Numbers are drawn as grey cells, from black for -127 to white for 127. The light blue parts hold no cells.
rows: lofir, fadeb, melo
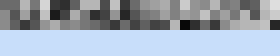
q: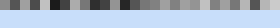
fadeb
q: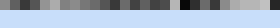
melo
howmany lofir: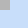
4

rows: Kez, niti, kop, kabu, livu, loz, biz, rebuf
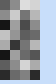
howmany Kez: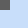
1
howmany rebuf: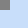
1
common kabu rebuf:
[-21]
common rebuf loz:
[-21]
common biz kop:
[12]

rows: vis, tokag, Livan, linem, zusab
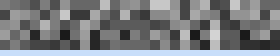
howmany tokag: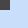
4
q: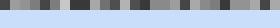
tokag
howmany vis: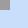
1
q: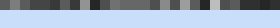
zusab
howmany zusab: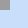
1
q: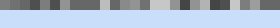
vis

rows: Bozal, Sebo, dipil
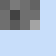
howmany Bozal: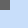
2
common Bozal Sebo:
[-16]
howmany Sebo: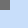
3
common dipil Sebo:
[-16]
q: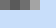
dipil
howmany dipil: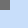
2
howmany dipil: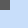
1

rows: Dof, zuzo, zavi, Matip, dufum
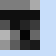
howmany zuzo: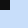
4
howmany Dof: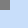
3
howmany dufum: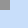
1

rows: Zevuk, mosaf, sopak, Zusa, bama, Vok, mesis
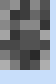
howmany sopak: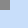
3
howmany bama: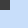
0
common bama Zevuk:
[-45]
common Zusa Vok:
[-45]
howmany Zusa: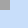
2
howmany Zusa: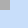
0
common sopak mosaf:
[-75]

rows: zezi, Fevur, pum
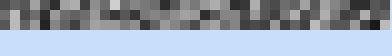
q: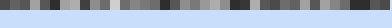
zezi
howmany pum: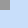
6
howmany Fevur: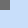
4
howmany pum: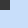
1

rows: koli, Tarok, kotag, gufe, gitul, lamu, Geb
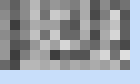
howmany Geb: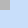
4
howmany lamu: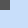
2
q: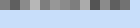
koli
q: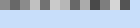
Tarok
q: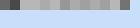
Geb

